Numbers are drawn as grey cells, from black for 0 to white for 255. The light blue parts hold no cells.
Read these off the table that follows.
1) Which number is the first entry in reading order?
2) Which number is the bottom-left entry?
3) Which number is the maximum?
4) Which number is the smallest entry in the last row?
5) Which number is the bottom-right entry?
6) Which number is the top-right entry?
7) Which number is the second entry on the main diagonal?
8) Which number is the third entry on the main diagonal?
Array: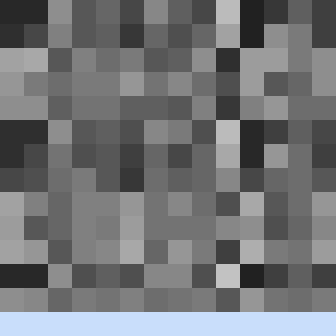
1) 40
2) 142
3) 194
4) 87
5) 122
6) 63
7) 71
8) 87

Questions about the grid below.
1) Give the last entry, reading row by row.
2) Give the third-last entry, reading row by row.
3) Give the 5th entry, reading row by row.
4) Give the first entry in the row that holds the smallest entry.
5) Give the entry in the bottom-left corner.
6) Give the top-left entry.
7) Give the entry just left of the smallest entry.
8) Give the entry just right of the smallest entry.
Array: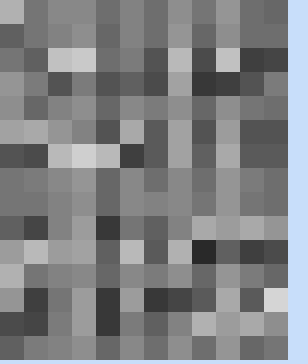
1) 117
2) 149
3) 110
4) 156
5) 96
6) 177
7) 177
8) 96

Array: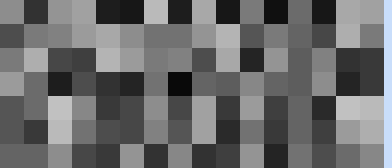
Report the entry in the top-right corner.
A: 161
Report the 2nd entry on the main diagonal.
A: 122
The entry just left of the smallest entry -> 114
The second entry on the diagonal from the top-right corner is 174
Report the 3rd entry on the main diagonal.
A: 71
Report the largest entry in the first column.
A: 155
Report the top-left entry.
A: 141
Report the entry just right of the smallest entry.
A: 100
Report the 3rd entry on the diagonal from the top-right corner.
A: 129
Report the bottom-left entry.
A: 100
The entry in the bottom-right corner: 135
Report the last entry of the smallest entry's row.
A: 57
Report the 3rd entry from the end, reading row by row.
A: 77
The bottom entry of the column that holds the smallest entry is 135
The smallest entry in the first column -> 77
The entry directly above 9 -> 129
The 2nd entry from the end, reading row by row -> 107
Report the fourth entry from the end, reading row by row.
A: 114
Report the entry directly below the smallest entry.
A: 71
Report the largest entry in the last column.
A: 186
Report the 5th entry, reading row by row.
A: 29
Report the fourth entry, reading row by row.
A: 161
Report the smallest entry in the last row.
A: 36
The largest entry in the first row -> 186
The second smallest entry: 16

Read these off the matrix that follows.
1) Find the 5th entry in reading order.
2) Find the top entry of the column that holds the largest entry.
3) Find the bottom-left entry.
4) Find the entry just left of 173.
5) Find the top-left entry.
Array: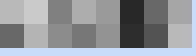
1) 153
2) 202
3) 104
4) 127
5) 186

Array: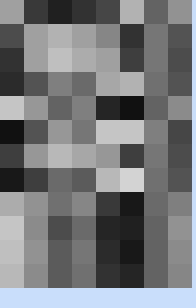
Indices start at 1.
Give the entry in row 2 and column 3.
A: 178
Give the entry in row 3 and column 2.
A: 160
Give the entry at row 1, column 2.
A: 56
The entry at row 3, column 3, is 191
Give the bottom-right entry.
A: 133
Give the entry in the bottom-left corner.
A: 185
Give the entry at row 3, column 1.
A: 50
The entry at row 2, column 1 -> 76
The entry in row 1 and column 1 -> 160
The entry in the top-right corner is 146
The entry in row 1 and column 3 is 31
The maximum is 211
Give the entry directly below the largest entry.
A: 23
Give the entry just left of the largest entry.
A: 185
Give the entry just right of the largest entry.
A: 112
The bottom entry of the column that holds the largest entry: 37

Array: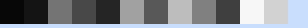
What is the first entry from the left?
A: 7
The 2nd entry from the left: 19
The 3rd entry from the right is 64
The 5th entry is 37

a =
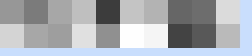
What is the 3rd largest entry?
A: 224
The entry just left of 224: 158
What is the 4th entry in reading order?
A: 191
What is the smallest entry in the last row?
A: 66
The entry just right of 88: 185
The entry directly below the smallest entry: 143

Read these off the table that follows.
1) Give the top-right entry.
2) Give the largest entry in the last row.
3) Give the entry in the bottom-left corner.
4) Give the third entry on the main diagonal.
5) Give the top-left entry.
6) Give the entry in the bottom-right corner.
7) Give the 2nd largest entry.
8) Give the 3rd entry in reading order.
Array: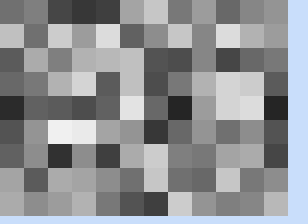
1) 148
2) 204
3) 171
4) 127
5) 112
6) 184
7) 234
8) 70

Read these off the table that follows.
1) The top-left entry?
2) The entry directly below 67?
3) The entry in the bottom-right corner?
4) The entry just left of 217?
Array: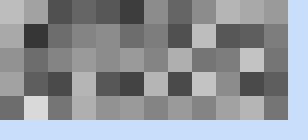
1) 189
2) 154
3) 117
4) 109

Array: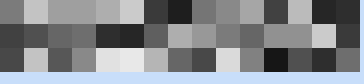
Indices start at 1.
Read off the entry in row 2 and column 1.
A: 65
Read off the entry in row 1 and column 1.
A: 123
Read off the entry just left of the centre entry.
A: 95
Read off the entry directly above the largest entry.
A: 38
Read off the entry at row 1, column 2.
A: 195
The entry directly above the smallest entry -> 145
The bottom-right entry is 110
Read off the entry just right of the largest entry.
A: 181
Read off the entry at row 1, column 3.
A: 159
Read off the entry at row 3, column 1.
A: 72
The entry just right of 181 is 102

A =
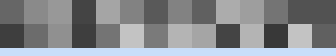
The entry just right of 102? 138
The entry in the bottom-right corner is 96
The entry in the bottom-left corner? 62
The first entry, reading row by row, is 102
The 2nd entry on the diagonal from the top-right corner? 195
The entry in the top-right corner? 82
